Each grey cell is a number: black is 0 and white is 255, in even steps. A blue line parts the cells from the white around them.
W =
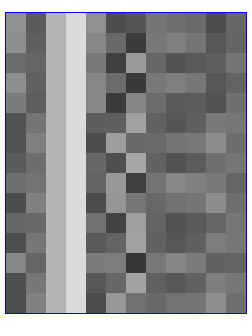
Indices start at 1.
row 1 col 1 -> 144
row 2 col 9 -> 127
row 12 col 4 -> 219
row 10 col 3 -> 181
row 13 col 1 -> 134
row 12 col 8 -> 97
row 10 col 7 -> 118
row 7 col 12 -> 110
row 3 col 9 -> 83
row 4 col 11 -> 87
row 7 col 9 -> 117
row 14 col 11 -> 126
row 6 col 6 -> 95
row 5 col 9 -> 91
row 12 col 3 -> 181
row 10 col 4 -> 219
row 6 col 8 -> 97
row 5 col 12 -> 112
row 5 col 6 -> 59
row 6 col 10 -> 96
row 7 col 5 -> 77
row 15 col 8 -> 105
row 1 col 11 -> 76
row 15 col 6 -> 151
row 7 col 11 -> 141
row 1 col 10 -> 106
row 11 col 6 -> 67
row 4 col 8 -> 120
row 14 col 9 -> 88
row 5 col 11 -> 82
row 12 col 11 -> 125
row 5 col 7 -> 133
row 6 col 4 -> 219
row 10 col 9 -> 113
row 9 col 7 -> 63

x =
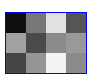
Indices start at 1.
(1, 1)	15
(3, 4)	139
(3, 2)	149
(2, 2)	74

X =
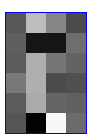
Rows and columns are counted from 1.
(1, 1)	87
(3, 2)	174
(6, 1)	85
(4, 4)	80
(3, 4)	99
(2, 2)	21

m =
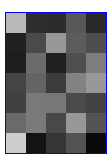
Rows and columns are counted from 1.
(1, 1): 185
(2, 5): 78
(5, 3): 119
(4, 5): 152
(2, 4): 92
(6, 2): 122
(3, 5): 125
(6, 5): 84
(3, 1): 30
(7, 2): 19
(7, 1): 205

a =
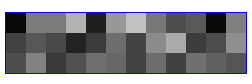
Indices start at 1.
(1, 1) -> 8
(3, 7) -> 66
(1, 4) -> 178
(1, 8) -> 120
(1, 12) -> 127
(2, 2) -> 87
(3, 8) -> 108
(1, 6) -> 151
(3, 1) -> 77
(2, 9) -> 170
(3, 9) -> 65
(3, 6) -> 103

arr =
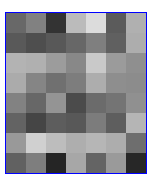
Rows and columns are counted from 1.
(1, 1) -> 104
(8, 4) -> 167
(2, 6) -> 96
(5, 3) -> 148
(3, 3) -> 156
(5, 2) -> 103
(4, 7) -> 140
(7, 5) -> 182
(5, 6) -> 116
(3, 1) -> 179
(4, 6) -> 142
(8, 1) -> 97
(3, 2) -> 176
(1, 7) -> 176
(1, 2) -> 129
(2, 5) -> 127
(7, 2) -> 208

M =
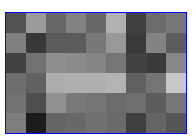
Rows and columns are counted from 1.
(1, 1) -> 82
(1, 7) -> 64
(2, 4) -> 91
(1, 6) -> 177
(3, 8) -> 59
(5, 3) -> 144
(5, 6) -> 107
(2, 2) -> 56
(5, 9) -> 118
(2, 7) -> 58
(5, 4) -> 121
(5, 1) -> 114
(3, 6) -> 118
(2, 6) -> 152
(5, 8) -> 92
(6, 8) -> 100

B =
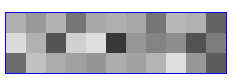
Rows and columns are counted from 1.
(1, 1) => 175
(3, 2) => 193
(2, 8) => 131
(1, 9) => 184
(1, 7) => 167
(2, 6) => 56
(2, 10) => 82
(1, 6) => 175
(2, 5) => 222
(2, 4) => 208

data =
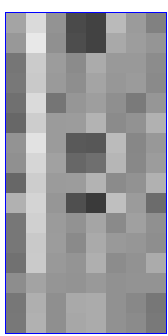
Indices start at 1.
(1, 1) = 164
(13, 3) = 153
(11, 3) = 155
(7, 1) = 147
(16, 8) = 121
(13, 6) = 140
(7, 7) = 135
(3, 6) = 153
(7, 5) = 87
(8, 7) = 136
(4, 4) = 142
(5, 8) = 150
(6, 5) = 179
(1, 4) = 74
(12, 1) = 119
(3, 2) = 203
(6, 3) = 155
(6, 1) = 103
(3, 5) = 171
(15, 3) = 143
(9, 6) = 139
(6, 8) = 177
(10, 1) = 177
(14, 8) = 147
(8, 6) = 182
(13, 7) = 146
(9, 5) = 179
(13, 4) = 148
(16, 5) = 171
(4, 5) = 164
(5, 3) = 117
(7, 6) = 187

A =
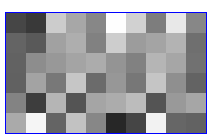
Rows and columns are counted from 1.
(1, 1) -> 70
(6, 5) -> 135
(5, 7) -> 188
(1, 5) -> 135
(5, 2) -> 61
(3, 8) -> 181
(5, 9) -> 153
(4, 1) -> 97
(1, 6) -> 254
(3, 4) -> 164
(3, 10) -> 113
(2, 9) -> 179
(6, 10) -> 98
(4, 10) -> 99
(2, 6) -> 205
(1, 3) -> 204
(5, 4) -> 84
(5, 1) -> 131

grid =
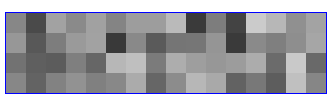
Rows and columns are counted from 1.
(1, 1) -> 135
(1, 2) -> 74
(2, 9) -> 117
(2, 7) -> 137
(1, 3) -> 162
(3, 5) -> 102
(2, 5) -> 162
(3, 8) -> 123
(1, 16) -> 163
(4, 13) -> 120
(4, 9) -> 140
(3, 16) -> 105
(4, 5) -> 128
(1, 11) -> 125
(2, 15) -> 142
